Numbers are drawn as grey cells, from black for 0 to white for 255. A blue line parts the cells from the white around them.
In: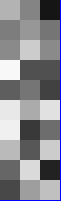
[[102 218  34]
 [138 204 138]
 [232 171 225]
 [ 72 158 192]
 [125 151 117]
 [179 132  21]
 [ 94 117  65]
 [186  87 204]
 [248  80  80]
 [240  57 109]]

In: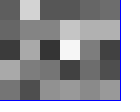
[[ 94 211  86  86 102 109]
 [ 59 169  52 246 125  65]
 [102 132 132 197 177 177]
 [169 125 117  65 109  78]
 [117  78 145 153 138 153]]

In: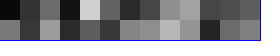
[[121  56 156  42  93  56 134 142 183 148  36 107 127]
 [  9  50 107  17 207  99  42  70 142 162  70  77  93]]

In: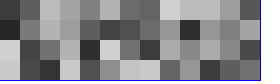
[[ 38 121 179 157  94  68  80 107 150  46 150 128 164]
 [ 60  94 187 164 128 179 107 100 208 187 187 157  86]
 [201  74  52 201  80 142 195 201 100 150  60  94 113]
 [208  68 113 179  46 208 113  60 171 136 171 136  74]]

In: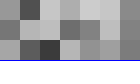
[[118 182 190 110 130 190 130]
 [166  92  59 182 146 159 124]
 [152  80 198 174 204 198 138]]

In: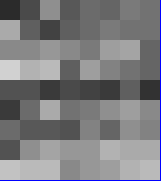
[[194 186 186 137 151 158 178 186]
 [209 178 186  95 158 130 114 101]
 [ 82 143 164 151 151 178 170 170]
 [137 137 151 137 122 158 164 101]
 [ 58 107 170 114 122 143 158 137]
 [170  95  66  95 107 122 114 114]
 [107  88  88  82 130 101 143 130]
 [ 82  82  58  74  66  58  95  50]
 [ 43  74 143  88 107 101 122 114]]
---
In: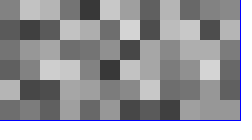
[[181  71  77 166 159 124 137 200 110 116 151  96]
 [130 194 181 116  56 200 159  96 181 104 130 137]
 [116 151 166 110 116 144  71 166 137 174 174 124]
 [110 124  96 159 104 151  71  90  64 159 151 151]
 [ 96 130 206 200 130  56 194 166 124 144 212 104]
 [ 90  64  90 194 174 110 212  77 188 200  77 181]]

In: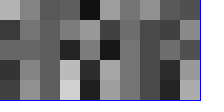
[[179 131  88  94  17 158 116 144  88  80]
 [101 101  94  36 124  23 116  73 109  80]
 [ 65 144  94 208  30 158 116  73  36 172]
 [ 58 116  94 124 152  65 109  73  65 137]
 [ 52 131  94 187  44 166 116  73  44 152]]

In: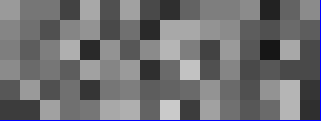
[[154 118 118  66 168  80 161  73  47  99 126 126 139  34  99 139]
 [139 106 118  93 161 133 154  47 106 194  80 133  73  87  73  73]
 [133 112  80 133 147  73 112  41 168 168 147 139  93  80 106  93]
 [126  93 126 175  41 147  87 139 181 126  66 154  87  22 168  73]
 [ 87 154  80 112  53 118 126  93  99 106 147 106  80 147 181  53]
 [ 60  60 161 112 118 168 175  99 202  60 161 112  87 106 181  47]]

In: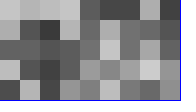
[[197 181 189 197  92  71  71 174  65]
 [189  84  65  92 155 135 161 204 149]
 [174  84  58 181 105 174 113 105  84]
 [ 98  98  84  92 113 197 113 167  98]
 [ 77 181  71 149 127 189 121 105 143]]

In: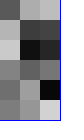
[[202  16  38]
 [181  61  67]
 [131  97 118]
 [125 150 210]
 [111 158   8]
 [ 89 173 189]]

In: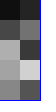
[[175  57]
 [163 209]
 [135  84]
 [ 71 114]
 [ 15  36]]

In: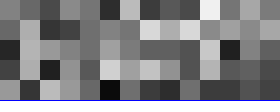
[[153  53 187 153 104  11 111  60  45 111  60  60  82  66]
 [130 104  74 138 117  45 187  60  88  74 240 117 167 123]
 [104 174  53  66 111 130 117 216 174 216 138 160 138 167]
 [ 66 174  32 146  88 208 160 194 146  82 180  88  96  74]
 [ 38 180 153 130 111 160 123  96  96  82 200  32 130  96]]
